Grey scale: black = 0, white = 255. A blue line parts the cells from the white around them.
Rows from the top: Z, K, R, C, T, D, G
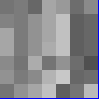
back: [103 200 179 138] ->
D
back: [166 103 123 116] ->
Z
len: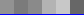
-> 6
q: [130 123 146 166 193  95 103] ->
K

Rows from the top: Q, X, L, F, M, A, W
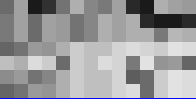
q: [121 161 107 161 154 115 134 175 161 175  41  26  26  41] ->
X
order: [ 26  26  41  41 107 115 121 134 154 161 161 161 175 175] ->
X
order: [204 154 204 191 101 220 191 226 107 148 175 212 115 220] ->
W
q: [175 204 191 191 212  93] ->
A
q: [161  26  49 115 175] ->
Q
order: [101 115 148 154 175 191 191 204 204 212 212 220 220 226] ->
F

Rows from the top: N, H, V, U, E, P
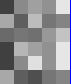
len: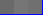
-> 3
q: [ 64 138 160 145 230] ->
N
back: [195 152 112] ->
V

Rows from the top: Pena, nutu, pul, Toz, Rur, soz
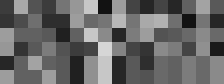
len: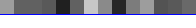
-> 14
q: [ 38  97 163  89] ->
Pena
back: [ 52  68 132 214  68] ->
Toz
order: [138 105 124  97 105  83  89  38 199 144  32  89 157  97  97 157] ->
soz
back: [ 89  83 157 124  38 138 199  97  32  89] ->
pul

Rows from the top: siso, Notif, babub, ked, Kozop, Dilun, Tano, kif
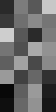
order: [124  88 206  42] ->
babub
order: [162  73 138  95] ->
Kozop

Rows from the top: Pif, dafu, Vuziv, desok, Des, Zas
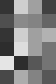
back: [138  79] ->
dafu
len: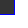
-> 1
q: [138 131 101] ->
dafu
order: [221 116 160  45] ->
desok
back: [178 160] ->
Vuziv

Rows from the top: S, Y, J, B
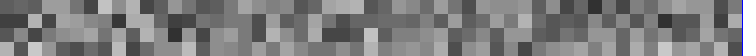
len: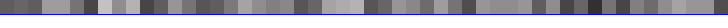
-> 52
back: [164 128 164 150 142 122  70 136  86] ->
B
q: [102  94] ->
S
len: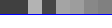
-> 8
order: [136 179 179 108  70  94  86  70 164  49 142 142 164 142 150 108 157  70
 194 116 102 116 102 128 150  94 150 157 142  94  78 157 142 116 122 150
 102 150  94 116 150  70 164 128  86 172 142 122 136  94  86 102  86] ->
J

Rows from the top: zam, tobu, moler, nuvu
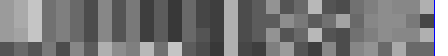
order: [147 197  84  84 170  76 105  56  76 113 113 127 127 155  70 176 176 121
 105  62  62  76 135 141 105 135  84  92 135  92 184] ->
zam
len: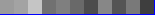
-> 11
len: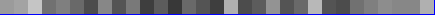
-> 31
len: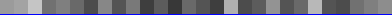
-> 28
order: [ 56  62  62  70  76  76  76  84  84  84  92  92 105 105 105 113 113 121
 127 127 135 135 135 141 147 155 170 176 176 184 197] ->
zam
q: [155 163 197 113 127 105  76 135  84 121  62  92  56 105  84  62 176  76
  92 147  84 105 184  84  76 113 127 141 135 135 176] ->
moler
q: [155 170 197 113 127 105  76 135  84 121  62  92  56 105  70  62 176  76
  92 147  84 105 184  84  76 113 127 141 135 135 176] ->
zam

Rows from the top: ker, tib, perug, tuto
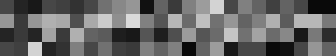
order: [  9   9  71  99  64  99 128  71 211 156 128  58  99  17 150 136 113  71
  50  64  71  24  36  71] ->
ker
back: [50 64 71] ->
ker
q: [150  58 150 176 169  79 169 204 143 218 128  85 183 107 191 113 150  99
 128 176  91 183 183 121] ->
tib

